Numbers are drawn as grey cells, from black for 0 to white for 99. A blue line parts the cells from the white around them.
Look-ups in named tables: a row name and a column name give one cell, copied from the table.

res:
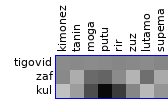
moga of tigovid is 54
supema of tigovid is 52
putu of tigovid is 53
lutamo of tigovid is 54
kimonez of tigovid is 54
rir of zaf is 54
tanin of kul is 61
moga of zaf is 41
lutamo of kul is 72
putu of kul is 4
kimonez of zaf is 53
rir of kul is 23
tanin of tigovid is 53
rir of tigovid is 52
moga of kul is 30
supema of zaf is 66
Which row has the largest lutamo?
kul

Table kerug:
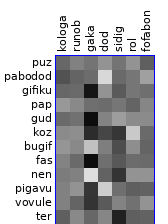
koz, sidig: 21
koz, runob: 55
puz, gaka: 45
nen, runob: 50
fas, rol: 42
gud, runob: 44
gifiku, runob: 41
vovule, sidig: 51
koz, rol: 78
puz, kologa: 40
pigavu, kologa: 50
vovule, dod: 35
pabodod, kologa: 32
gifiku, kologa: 40

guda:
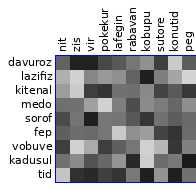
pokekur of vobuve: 24
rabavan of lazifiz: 38
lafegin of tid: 20
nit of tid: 76
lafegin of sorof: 45
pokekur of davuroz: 28
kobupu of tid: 12
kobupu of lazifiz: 12
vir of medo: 62
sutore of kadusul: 42
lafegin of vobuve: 37
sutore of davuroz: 24
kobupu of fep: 61
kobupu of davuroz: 56
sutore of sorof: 44
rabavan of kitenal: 43
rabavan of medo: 30
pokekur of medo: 81
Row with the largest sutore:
vobuve

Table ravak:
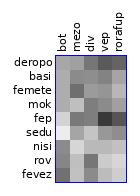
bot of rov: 52
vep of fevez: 73
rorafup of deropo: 39
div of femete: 60
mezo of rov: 74
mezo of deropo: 62
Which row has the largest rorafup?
rov

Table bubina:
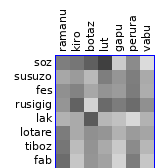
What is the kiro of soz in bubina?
46
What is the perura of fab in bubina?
48
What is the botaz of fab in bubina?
58
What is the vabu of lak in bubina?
69
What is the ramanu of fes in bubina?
56
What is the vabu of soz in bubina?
85
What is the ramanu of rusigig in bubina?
58
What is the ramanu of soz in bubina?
49
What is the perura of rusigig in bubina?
42
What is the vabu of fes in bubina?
67
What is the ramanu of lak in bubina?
69
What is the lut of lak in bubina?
71
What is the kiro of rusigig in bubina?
38
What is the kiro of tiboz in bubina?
73
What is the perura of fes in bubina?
48
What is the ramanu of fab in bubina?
42
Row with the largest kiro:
fab

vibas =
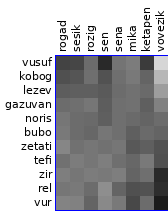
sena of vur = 47
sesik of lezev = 37
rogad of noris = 46
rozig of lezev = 37
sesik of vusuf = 27
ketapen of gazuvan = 37
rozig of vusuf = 42
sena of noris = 43
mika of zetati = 34
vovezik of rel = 18
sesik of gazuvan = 43
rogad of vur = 51
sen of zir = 47
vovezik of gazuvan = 50
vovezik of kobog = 71
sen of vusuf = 16
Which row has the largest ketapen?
tefi

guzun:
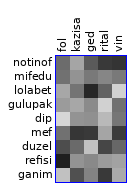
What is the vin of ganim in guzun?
66
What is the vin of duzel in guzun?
40
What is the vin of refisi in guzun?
63
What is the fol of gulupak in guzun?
60
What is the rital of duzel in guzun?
27
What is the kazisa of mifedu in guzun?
57
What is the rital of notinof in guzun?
22
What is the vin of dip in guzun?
46
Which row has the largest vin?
lolabet

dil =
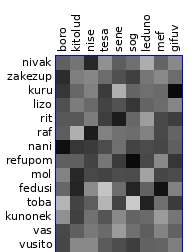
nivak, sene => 36
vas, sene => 60
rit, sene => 11
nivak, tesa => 56
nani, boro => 6
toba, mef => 43
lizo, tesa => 26
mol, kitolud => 15
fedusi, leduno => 38
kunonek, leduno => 41
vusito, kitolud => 53
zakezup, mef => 53
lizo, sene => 32
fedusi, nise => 54
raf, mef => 28
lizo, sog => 21

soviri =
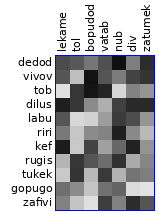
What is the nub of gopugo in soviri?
39
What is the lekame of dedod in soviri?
29
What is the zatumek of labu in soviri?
58
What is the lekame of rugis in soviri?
70
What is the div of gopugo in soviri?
85
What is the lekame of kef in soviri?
11
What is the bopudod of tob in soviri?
8
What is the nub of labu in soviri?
23
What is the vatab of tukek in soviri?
22
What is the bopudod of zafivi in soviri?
87
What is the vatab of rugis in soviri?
42
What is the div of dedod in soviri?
49
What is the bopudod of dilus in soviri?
54
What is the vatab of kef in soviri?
62
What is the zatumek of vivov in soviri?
20
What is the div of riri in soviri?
53

